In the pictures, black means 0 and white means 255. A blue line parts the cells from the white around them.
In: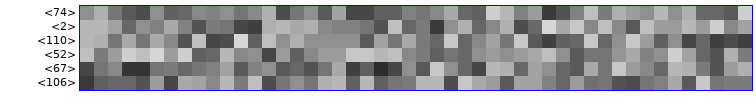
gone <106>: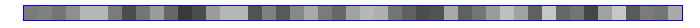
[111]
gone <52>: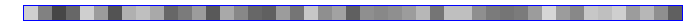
[149]
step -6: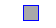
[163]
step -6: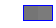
[111 117]
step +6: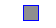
[149]

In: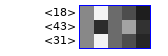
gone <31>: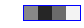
[77]
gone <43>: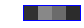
[163]
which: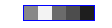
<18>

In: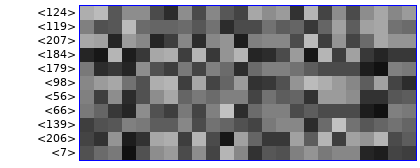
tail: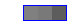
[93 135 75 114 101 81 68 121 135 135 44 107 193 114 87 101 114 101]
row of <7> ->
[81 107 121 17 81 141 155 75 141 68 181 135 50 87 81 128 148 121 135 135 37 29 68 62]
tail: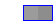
[50 50 87 93]
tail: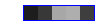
[181 56 148 181 37 44 75 155 23 181 62 161 56 37 56 56]

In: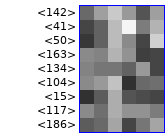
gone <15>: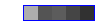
[76]
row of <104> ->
[138 153 194 49 105 111]
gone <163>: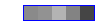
[63]

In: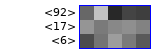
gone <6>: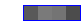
[157]
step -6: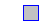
[188]
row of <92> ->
[103 194 40 68 62]
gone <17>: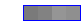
[136]
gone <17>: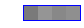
[130]
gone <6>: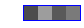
[116]
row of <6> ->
[76 116 157 122 89]

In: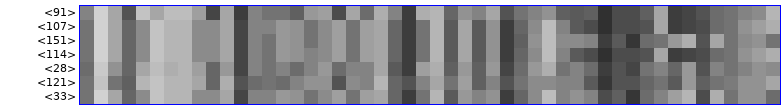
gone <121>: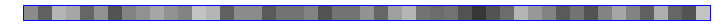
[123]
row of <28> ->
[108 201 146 102 166 189 174 181 159 102 152 69 131 115 131 108 131 152 108 131 131 166 90 61 159 174 96 152 96 152 69 108 152 174 115 131 108 61 83 69 115 131 102 152 83 131 115 131 146 139]
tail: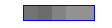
[83 139 131 181 102 83 131 166 115 159 96 131 83 115 139 139 131 131 90 54 83 83 102 115 90 152 96 115 123 146 146 166]
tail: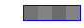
[152 108 131 131 166 90 61 159 174 96 152 96 152 69 108 152 174 115 131 108 61 83 69 115 131 102 152 83 131 115 131 146 139]
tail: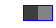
[115 115 96 152 159 76 166 108 174 131 61 174 181 102 146 131 166 83 115 131 146 96 90 96 48 76 76 96 166 61 69 83 108 115 131 139 181]
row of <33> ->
[115 209 166 102 139 195 181 181 139 139 166 69 131 131 152 146 115 139 159 115 159 166 102 61 115 181 90 152 131 146 61 102 139 189 131 146 131 76 96 54 108 131 159 181 76 174 115 146 146 108]
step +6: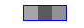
[172 96 152]

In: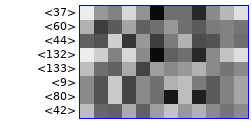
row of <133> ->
[189 111 97 170 68 158 138 152 177 138 117 138]
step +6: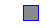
[144]
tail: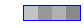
[117 138]
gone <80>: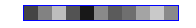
[32]
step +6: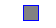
[136]
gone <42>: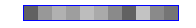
[103]
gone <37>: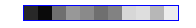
[146]

